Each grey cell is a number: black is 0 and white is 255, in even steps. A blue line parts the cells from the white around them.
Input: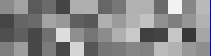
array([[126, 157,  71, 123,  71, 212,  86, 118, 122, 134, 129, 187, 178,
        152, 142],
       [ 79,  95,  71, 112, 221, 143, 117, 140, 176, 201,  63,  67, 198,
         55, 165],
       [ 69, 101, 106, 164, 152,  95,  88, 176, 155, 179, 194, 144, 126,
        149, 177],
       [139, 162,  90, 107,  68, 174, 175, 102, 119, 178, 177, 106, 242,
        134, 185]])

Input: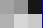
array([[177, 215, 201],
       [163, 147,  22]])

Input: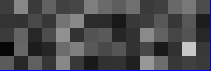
array([[ 91,  39,  96,  54, 136,  56,  25,  49,  50,  32, 152, 109,  55,
         64,  58],
       [  6, 102,  28,  38, 108, 127,  88,  73,  85,  50,  71,  25,  49,
        199,  56],
       [ 59, 100,  39,  77, 145,  50,  83,  89,  38,  49, 138,  98,  69,
         83,  39],
       [ 51,  50,  73,  55, 116, 136,  44,  43,  24,  56,  61,  87,  55,
         87,  29],
       [ 61, 135,  58,  98,  65,  70, 126, 106,  93, 111,  58,  63, 104,
        120,  76]])

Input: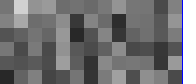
array([[ 40,  99, 128,  69,  80, 117,  52, 123, 160,  78, 143, 128,  74],
       [ 87,  82,  90,  76, 158,  93,  50, 137, 116, 119, 115,  54, 154],
       [119,  74, 122,  74, 146,  88,  75,  97, 141,  73,  77,  55,  83],
       [ 83,  97, 116, 102, 152,  40,  82, 133,  54,  99, 112,  89, 124],
       [130, 168, 109, 114, 141,  56, 132, 107,  45, 116, 113,  88, 149],
       [117, 209, 147, 154, 109, 114, 106, 120, 148, 118, 117,  74, 129]])

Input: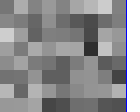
array([[152, 153, 164,  70,  78, 110, 112,  85,  81],
       [183, 103, 180, 150, 119, 137, 148, 150, 178],
       [114, 116, 147,  95,  95, 145, 147, 126,  67],
       [140, 163, 123, 116,  94, 124, 148,  91, 105],
       [159, 123, 170, 148, 167, 165,  46, 195, 143],
       [206, 158,  98, 127, 125, 117,  73, 165, 152],
       [135, 124, 102, 143, 109,  88,  75, 108, 126],
       [118, 173, 131, 153, 131, 166, 183, 204, 129]])

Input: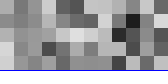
array([[208, 151, 133, 159, 104, 144, 142, 144,  68, 187, 106, 192],
       [214, 136, 154,  76, 115, 172, 125, 182, 182,  76, 158,  98],
       [178, 146, 153, 161, 199, 223, 207, 187,  43,  84, 139,  84],
       [139, 127, 140, 182, 134, 107, 100, 211, 121,  29, 131, 216],
       [173, 120, 148, 204,  97,  84, 196, 194, 178, 134, 200, 104]])
